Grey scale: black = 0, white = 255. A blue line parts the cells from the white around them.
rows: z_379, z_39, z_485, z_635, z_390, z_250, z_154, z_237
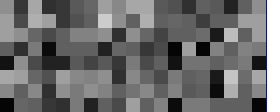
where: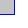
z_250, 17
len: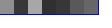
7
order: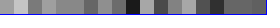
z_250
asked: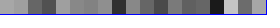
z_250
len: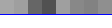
8
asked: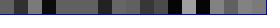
z_635
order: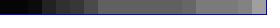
z_237

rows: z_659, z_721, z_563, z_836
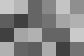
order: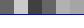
z_563
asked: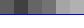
z_721
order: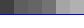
z_721
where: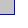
z_659, 5

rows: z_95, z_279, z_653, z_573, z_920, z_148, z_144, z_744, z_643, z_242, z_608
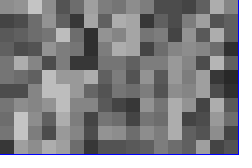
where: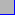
z_920, 16
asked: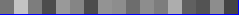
z_242
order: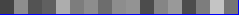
z_242
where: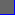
z_144, 7
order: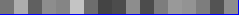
z_242
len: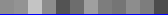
12

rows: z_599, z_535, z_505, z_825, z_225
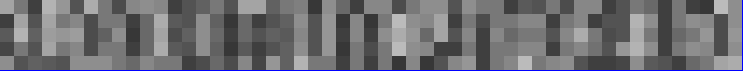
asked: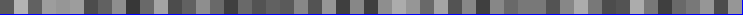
z_505
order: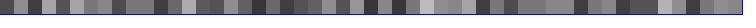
z_535
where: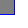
z_599, 22
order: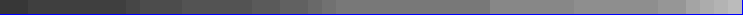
z_825
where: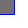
z_825, 43

